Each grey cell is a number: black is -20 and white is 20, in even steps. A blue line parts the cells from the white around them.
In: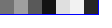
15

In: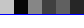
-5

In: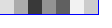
-5

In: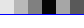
6

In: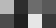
-8

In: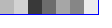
6

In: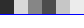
11

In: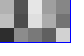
1

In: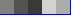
7
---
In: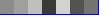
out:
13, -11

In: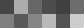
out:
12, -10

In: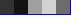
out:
13, -17

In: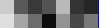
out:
15, -18

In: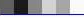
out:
19, -16

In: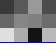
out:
15, -17

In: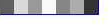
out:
19, -12

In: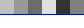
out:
15, -12

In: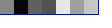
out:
16, -19
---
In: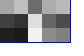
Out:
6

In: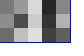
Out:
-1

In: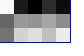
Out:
19

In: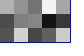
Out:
8

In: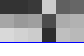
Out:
-12

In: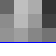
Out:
-4

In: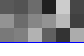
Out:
-6

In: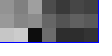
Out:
3

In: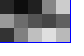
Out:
-14
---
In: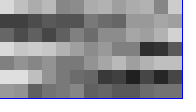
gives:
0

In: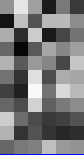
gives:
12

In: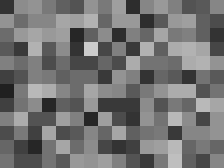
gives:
-8

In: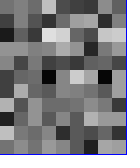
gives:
-15

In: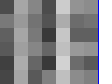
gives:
-6
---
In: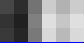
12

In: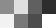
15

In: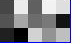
-5

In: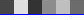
2

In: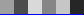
1

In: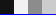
18
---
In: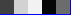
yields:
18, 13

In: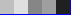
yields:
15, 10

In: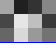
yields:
16, 14

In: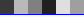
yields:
15, 9

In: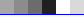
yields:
20, 14

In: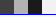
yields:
18, 8
